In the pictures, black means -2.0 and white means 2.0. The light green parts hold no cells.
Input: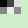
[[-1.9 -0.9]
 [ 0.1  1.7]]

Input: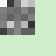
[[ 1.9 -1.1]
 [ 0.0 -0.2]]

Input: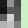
[[-1.6  0.3]
 [-1.7 -0.6]]

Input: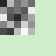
[[-1.4  0.9]
 [ 0.4 -0.5]]

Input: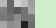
[[ 0.9 -0.4]
 [ 0.0 -0.4]]

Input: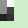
[[ 0.3  1.9]
 [ 0.2 -1.0]]
